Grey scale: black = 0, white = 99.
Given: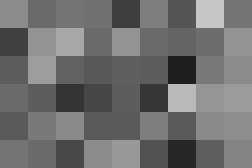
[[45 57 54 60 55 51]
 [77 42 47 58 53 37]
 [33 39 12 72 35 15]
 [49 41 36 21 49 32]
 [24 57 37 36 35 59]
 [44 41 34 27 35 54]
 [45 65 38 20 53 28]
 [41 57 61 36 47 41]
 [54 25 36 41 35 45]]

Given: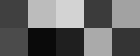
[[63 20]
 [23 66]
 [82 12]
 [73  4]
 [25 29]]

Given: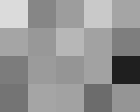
[[64 49 12 58]
 [78 63 63 42]
 [61 71 58 63]
 [52 59 60 64]
 [85 64 48 45]]

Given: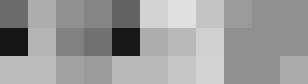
[[56 56 66]
 [56 56 56]
 [60 56 56]
 [76 81 82]
 [87 72 77]
 [82 67 72]
 [38  9 72]
 [52 44 60]
 [56 50 63]
 [67 70 73]
 [41  8 73]]

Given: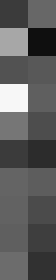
[[40  6 34 37 30 17 36 29 24 19]
 [23 65 32 96 46 23 39 38 37 42]]

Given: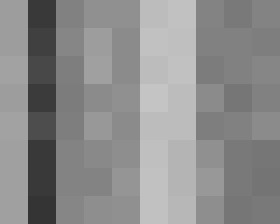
[[51 49 52 50 54 46 45 47]
 [47 50 50 46 50 47 47 46]
 [51 50 48 54 49 56 59 55]
 [75 74 75 73 73 70 70 71]
 [73 75 73 76 73 74 75 75]
 [56 54 54 56 54 55 58 56]
 [56 61 62 54 59 53 51 55]
 [50 52 49 48 49 51 51 52]
 [22 25 28 23 30 22 22 20]
 [61 61 63 61 63 62 62 62]]

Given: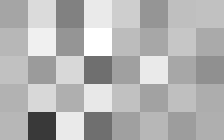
[[75 66 56 67 68]
 [74 77 65 74 61]
 [58 65 91 63 71]
 [80 73 62 75 62]
 [91 99 43 90 43]
 [50 58 84 68 91]
 [85 93 60 84 22]
 [64 71 75 69 71]]

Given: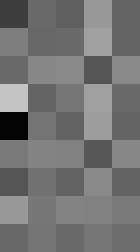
[[39 39 53 41 39 52 38 47 42]
 [59 62 33 62 61 34 53 50 46]
 [37 41 53 46 38 50 38 51 41]
 [41 40 52 39 45 51 44 46 45]
 [24 49 41 76  1 47 33 59 40]]
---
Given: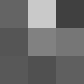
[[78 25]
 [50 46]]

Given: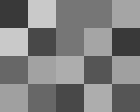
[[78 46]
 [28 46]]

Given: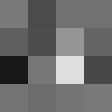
[[29 44]
 [30 58]]

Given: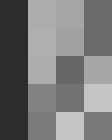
[[67 64]
 [68 62]]

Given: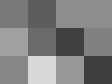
[[36 55]
 [41 25]]

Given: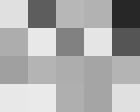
[[36 71]
 [90 50]]

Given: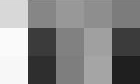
[[52 59]
 [23 50]]
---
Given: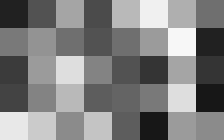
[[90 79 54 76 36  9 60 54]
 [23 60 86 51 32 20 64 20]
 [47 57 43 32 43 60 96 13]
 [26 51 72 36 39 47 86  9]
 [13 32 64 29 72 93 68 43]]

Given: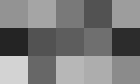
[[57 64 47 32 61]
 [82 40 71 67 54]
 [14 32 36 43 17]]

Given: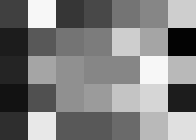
[[25 96 21 28 45 52 80]
 [18 90 34 34 41 72 87]
 [14 64 56 52 52 96 72]
 [11 34 45 48 80 64  1]
 [ 7 31 56 60 76 83 11]]

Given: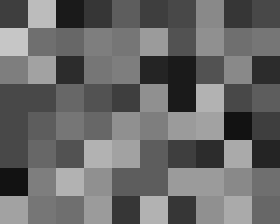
[[24 73 10 21 36 24 28 53 21 28]
 [49 63 17 46 49 14 10 32 53 17]
 [ 7 49 69 56 36 36 60 60 53 43]
 [63 46 43 60 21 69 21 56 66 40]
 [77 43 40 49 46 60 32 56 43 46]
 [28 40 32 69 63 36 24 17 66 14]
 [28 36 46 40 56 49 60 63  7 24]
 [28 28 40 32 24 56 10 69 28 36]]

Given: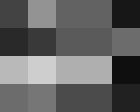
[[72 80 68 68  6]
 [26 57 38 38  9]
 [42 46 29 29 13]
 [16 22 35 35 42]]

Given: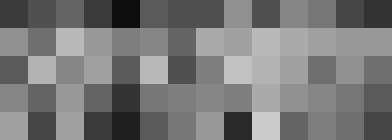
[[35 69 52 62 35 72 31 49 75 69 62 43 56 43]
 [56 43 72 59 49 52 39 66 62 72 66 62 59 59]
 [52 39 59 39 20 46 49 52 49 66 56 52 46 35]
 [23 31 39 23  5 35 31 31 56 31 52 46 27 20]
 [62 27 62 23 12 35 46 59 16 79 39 49 43 27]]
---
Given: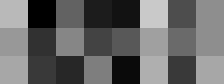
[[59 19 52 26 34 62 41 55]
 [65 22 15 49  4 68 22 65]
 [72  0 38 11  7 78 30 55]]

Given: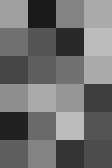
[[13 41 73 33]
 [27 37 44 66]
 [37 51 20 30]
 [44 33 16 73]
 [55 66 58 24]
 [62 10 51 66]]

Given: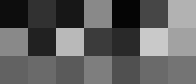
[[ 5 19  9 53  2 27 69]
 [38 41 35 49 31 41 45]
 [53 13 72 23 16 78 63]]

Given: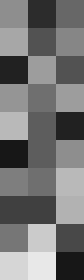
[[ 9 36 55]
 [13 61 32]
 [25 25 69]
 [46 79 28]
 [49 43 72]
 [55 17 40]
 [58 43 61]
 [65 32 52]
 [72 36 13]
 [83 90  9]]

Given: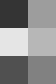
[[20 61]
 [31 50]
 [89 71]]

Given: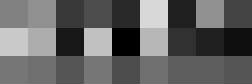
[[46 43 33 46 30 43 36 36 33]
 [50 56 22 30 16 84 12 56 26]
 [78 67  9 75  0 71 19 12  6]]

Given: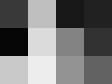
[[ 2 85 51 19]
 [22 74  9 13]
 [78 92 57 38]]
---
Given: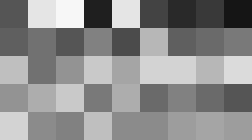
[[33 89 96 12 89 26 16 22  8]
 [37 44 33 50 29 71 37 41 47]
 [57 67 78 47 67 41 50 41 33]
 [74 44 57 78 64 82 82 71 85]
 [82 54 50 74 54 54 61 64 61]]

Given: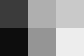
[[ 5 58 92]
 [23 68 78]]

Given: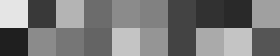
[[12 54 46 39 76 58 26 66 76 33]
 [89 22 70 42 54 50 26 19 16 62]]

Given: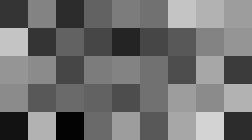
[[ 7 69  1 41 61 34 65 82 17]
 [20 51 17 38 48 44 76 69 61]
 [54 34 41 38 30 44 61 54 69]
 [58 54 27 48 51 44 30 65 23]
 [76 20 38 27 14 27 34 51 58]]

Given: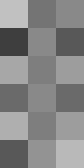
[[24 53 34]
 [34 57 72]
 [41 53 41]
 [65 49 61]
 [68 49 61]
 [75 45 53]]

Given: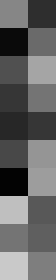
[[ 1 61]
 [ 4 41]
 [15 21]
 [21 45]
 [28 58]
 [31 64]
 [45 37]
 [52 18]
 [74 34]
 [78 49]]

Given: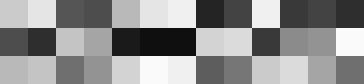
[[30 18 76 64 10  6  6 82 85 22 54 57 97]
 [72 76 43 57 82 97 93 36 46 79 85 64 43]
 [79 89 33 30 72 89 93 14 26 93 22 26 18]]
